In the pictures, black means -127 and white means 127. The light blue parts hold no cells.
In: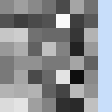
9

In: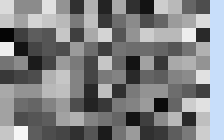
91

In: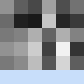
18

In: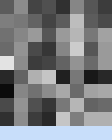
-35

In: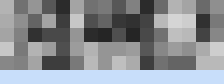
51

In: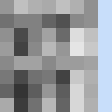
22

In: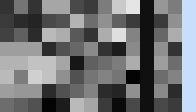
-76

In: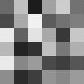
-21
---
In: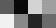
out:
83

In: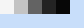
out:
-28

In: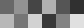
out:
-58

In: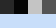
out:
68

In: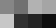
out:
50

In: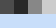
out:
7

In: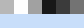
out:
33

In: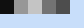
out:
68
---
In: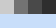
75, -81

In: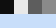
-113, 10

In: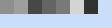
15, -77

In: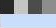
-86, 13

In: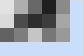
98, 25

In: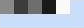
9, 121

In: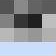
-44, 48

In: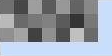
-15, -21

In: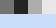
-12, 104

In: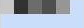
71, 22
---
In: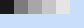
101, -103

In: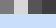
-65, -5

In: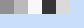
90, 16

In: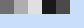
-53, -17

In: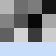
-106, -31

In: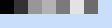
-19, -125

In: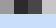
70, 27
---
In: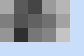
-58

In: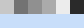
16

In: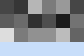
54

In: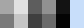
-34

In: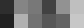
-7

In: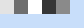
127

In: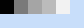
37

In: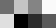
4
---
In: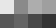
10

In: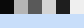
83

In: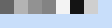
115

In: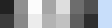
94

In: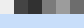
-4

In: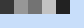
-12

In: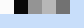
20
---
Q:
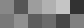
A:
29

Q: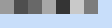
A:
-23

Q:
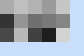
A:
50

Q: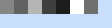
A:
53

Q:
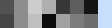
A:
76

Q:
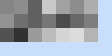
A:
-31
